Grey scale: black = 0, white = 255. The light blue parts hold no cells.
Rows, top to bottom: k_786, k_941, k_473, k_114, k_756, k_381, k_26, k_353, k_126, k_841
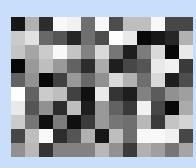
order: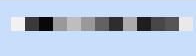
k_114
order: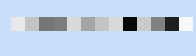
k_473
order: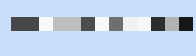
k_786

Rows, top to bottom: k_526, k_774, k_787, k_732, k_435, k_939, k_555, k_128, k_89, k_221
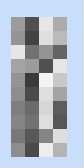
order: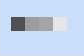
k_732
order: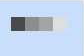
k_939
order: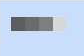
k_555
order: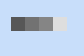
k_128
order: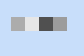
k_526
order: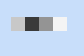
k_435

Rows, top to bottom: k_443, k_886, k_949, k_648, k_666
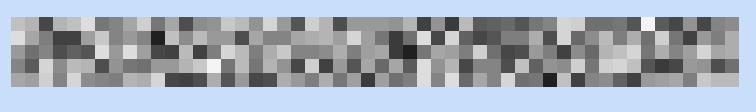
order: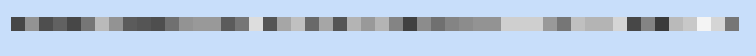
k_443
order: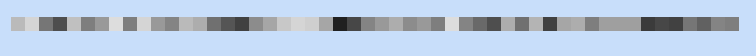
k_886
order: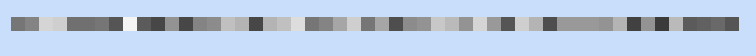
k_443
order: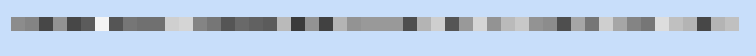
k_443
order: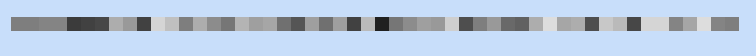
k_949
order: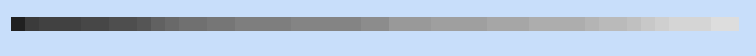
k_666
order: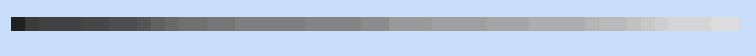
k_949

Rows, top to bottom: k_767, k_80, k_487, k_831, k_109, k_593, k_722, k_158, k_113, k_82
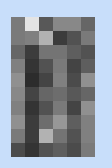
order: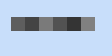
k_831
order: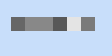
k_767
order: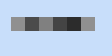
k_109
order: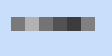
k_113

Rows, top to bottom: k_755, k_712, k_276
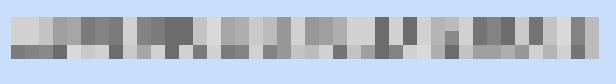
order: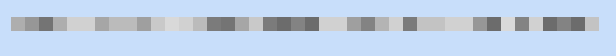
k_755
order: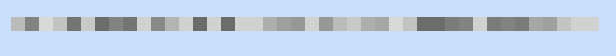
k_712
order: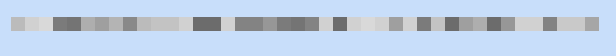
k_276

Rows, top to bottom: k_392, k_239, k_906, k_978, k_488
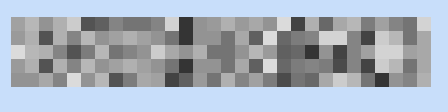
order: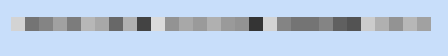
k_392
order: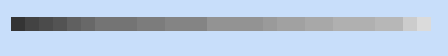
k_978
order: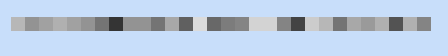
k_239
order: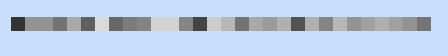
k_239

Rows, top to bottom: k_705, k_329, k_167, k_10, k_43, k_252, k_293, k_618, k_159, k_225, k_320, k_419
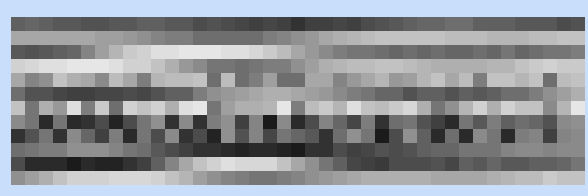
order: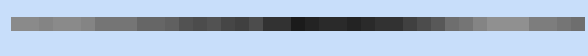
k_225
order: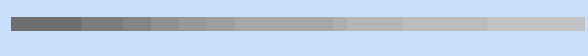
k_329
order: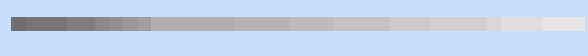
k_10
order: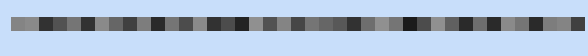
k_159

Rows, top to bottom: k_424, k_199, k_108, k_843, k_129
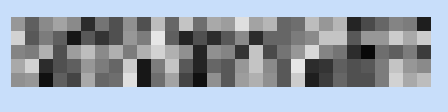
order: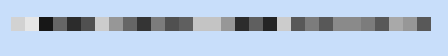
k_199
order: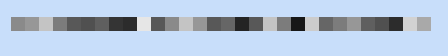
k_843

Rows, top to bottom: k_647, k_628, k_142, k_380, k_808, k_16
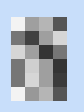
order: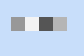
k_16
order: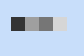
k_142
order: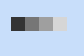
k_142
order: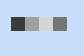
k_808
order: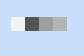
k_647
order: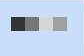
k_142
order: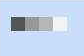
k_16

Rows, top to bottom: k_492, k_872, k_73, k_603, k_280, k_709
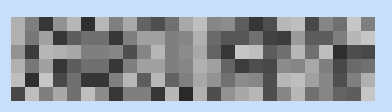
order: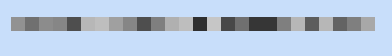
k_280
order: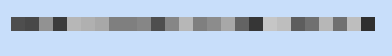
k_73
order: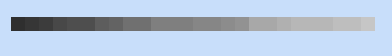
k_73
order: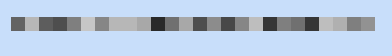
k_709
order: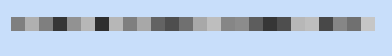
k_492
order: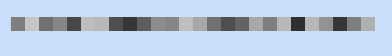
k_492
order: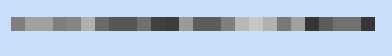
k_872

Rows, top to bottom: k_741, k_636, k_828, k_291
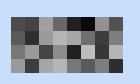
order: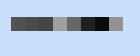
k_741
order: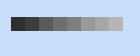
k_636

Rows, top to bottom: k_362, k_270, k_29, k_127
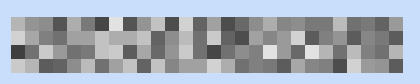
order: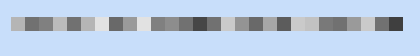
k_29
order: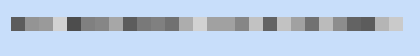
k_127

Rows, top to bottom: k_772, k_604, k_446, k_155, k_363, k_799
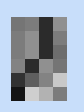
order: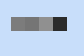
k_772
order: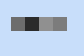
k_446
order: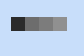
k_446
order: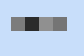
k_772
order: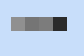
k_772

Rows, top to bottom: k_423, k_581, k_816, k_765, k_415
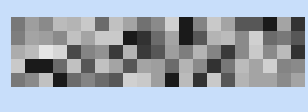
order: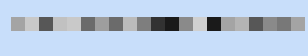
k_581
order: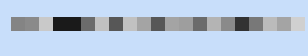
k_765
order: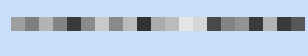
k_816
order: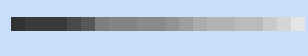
k_816
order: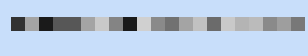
k_423
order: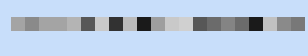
k_415
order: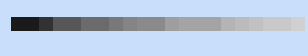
k_415

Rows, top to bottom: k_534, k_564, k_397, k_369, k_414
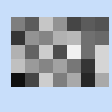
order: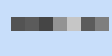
k_534
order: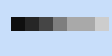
k_414

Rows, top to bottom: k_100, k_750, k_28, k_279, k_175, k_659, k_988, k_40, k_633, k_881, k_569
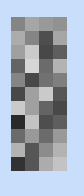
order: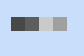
k_28
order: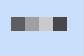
k_28
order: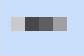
k_28

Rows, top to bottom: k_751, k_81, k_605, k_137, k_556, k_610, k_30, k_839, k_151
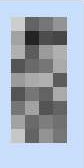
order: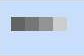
k_751
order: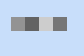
k_751
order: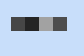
k_81
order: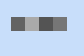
k_610
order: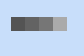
k_610
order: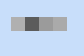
k_556

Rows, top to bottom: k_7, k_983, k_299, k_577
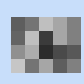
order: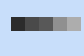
k_299
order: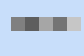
k_577
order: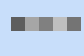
k_7

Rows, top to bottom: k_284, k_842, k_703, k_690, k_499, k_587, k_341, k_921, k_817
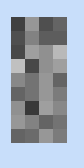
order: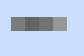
k_587
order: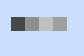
k_690
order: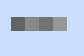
k_499
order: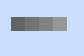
k_921

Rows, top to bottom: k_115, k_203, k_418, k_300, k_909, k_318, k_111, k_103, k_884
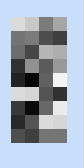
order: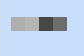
k_418
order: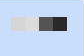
k_103
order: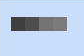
k_203

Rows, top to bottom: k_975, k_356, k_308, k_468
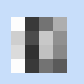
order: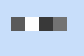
k_468
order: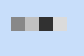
k_308

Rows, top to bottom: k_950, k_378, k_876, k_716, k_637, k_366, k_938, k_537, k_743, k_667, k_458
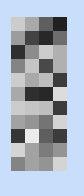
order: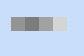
k_667
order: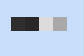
k_366
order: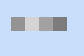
k_667

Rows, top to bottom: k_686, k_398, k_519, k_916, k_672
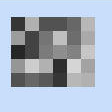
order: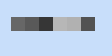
k_672
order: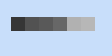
k_672

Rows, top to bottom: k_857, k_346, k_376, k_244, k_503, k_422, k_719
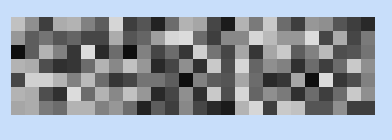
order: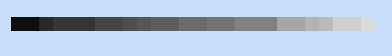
k_503
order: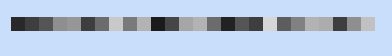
k_857

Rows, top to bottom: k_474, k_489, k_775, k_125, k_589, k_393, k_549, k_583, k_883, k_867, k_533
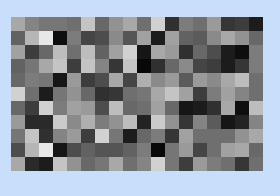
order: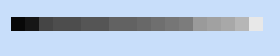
k_867
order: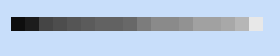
k_489
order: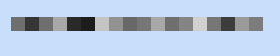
k_533
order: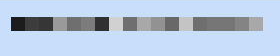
k_474
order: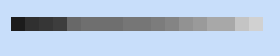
k_474
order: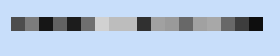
k_775
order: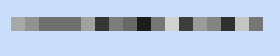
k_883

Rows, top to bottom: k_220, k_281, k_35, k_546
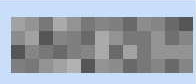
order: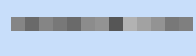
k_546
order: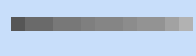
k_546
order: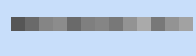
k_220
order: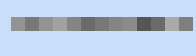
k_220
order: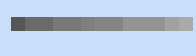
k_35
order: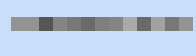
k_35
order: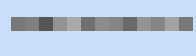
k_281

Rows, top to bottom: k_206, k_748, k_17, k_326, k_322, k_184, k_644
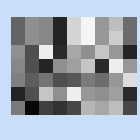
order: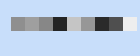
k_326
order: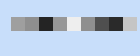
k_184

